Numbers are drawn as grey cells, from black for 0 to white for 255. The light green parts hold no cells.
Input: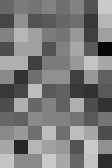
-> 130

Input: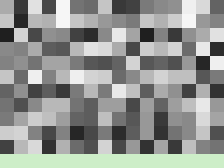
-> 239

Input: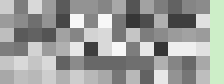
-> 98

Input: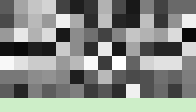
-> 66

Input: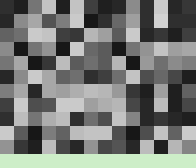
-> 202
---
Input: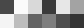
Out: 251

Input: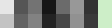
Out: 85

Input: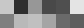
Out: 46

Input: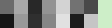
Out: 168

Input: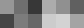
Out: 111

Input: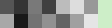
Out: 52

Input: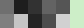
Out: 30
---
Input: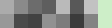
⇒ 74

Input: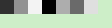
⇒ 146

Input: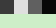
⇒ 223

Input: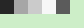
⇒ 166

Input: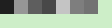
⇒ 150

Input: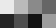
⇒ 79

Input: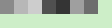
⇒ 183

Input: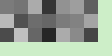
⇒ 192
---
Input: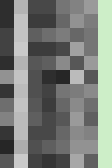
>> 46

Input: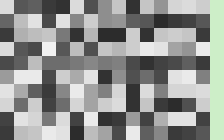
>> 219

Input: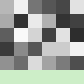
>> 183

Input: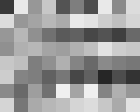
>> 57

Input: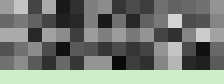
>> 156
